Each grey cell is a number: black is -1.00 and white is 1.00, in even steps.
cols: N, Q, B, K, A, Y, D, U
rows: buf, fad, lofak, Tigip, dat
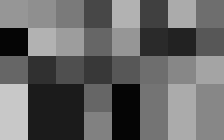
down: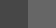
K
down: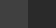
Y
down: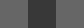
K
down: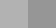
A
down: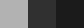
Q
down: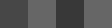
K

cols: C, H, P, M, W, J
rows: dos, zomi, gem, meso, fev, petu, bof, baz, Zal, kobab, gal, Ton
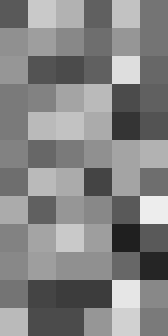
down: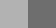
J
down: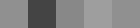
M
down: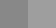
M
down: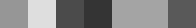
W
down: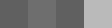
M

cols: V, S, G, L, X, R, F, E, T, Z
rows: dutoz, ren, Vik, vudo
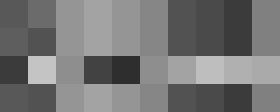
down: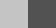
S
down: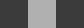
T
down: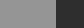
X
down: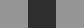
X
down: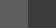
V
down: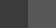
V

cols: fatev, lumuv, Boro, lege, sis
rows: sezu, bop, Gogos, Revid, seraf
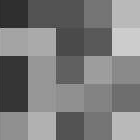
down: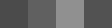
Boro
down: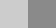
sis
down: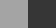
fatev
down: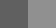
Boro
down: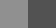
Boro
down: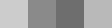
sis

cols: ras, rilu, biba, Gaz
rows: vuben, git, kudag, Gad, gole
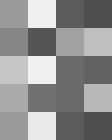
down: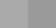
ras
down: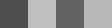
Gaz
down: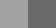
biba
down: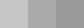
ras

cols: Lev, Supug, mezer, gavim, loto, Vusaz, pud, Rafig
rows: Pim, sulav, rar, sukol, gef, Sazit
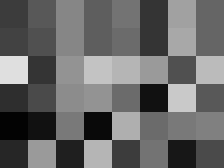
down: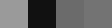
Vusaz
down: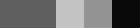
gavim
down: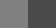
Rafig
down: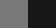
pud
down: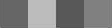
Rafig
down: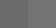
Vusaz

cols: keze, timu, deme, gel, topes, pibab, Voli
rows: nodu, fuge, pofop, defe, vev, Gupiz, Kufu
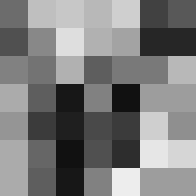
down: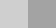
topes
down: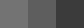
timu
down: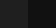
deme
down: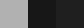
deme
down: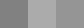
keze
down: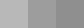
Voli

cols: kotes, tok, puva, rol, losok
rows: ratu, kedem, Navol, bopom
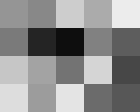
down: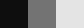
puva
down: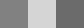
rol
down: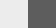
losok
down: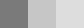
kotes
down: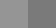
kotes

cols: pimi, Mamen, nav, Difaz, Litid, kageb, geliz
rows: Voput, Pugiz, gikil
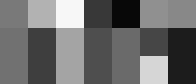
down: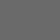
Litid
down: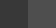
Difaz
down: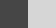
kageb
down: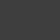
Mamen
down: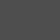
Difaz

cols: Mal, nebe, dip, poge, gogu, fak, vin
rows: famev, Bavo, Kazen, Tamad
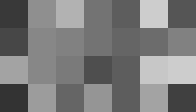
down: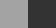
Mal
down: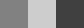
vin
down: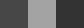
Mal

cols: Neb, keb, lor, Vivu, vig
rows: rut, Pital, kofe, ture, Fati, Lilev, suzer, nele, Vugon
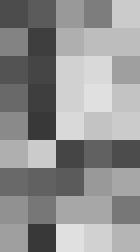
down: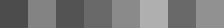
Neb
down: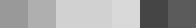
lor
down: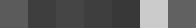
keb
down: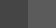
lor
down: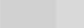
lor

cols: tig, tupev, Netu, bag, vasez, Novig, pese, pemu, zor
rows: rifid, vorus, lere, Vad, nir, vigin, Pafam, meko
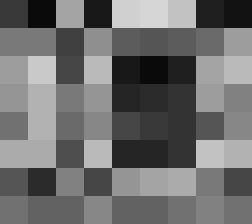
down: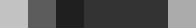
pese
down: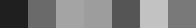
pemu
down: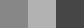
zor
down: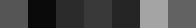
Novig
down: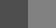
Netu

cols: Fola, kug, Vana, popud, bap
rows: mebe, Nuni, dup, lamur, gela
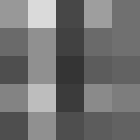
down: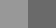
Fola
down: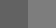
bap
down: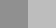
kug
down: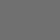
bap
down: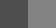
Fola
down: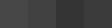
Vana

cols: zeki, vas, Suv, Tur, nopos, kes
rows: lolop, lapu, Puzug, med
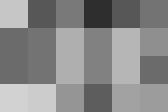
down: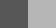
nopos
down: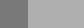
Suv
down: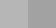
nopos
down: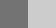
vas
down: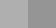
Suv
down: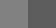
Tur

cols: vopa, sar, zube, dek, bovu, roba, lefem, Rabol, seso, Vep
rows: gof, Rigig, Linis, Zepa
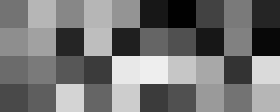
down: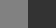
seso
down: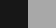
Rabol
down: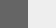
roba
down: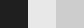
bovu
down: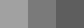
sar
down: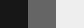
roba

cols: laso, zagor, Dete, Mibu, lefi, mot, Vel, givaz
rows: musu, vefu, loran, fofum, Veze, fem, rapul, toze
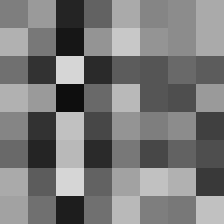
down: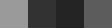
zagor
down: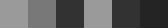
zagor
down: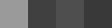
givaz

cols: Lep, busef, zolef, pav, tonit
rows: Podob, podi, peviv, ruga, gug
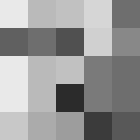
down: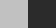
zolef
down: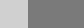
pav
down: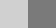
pav
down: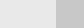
Lep
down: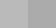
busef
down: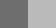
busef
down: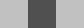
zolef

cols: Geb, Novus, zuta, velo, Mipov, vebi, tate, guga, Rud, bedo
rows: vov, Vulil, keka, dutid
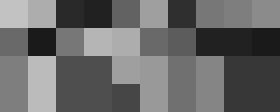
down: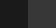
bedo
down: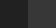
Rud
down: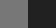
guga
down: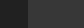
Rud
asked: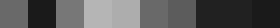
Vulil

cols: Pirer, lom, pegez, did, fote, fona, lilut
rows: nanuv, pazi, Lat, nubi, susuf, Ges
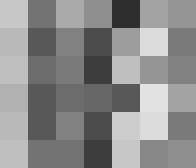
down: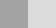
fona
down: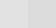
fona
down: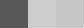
fote
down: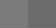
pegez
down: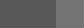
lom

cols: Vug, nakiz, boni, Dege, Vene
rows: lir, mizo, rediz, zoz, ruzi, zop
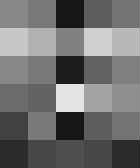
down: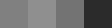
Vene
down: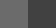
Vug
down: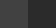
Vug
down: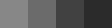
Vug
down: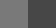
nakiz

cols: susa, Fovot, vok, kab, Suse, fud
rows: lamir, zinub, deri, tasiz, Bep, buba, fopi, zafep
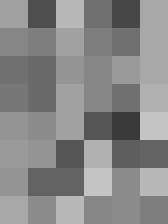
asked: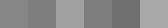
zinub
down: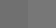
susa
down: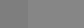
kab
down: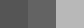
vok

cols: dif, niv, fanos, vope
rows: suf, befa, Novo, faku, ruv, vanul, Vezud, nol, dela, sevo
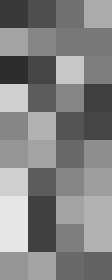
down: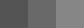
fanos
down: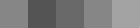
fanos
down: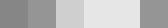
dif

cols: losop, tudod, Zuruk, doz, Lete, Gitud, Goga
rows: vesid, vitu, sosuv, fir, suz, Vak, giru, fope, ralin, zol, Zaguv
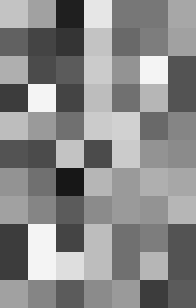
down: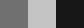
Zuruk
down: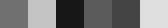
Zuruk
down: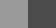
tudod

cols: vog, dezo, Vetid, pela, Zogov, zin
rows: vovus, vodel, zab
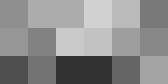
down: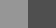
vog
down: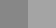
zin
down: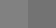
dezo

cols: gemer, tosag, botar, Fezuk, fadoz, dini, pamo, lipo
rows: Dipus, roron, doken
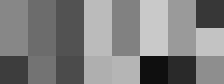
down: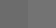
tosag
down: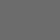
tosag
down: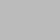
Fezuk
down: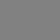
fadoz
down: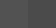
botar
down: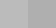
Fezuk

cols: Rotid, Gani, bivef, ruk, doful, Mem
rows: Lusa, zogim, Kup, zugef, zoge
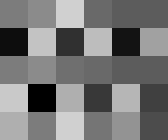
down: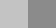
Gani
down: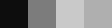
Rotid
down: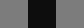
Rotid
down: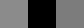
Gani
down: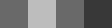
ruk
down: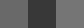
ruk

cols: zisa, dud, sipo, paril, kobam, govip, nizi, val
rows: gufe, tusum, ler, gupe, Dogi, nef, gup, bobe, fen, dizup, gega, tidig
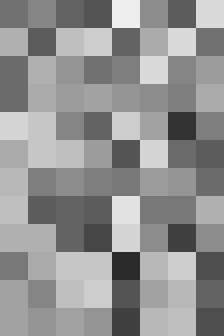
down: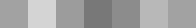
govip
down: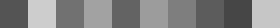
paril
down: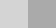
zisa
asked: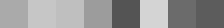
nef
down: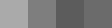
val

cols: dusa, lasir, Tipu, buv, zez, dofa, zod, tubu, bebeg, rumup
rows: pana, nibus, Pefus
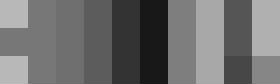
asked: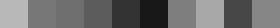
Pefus
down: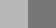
dusa

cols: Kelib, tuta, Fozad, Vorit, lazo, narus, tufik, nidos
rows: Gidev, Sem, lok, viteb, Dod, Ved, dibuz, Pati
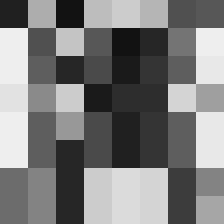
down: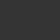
narus
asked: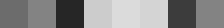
dibuz
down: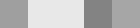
nidos
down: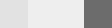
Kelib
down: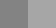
nidos
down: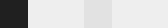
Kelib

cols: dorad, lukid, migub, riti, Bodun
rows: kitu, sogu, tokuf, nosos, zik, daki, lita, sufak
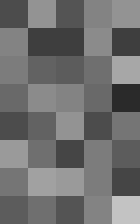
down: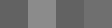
lukid
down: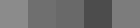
riti
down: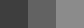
lukid

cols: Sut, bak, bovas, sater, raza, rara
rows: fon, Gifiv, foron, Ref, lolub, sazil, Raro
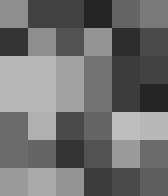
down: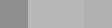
bak
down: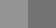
sater
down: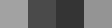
bovas
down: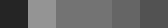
sater
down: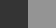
bovas

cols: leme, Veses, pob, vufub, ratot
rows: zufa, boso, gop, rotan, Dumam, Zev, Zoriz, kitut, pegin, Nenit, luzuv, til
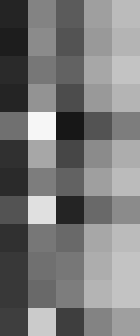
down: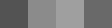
vufub
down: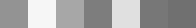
Veses
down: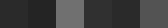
leme
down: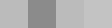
ratot

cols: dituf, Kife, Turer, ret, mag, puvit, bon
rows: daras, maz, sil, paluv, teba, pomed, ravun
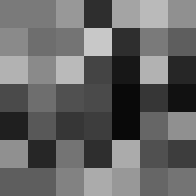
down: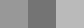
Turer
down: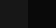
mag
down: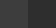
ret
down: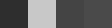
ret
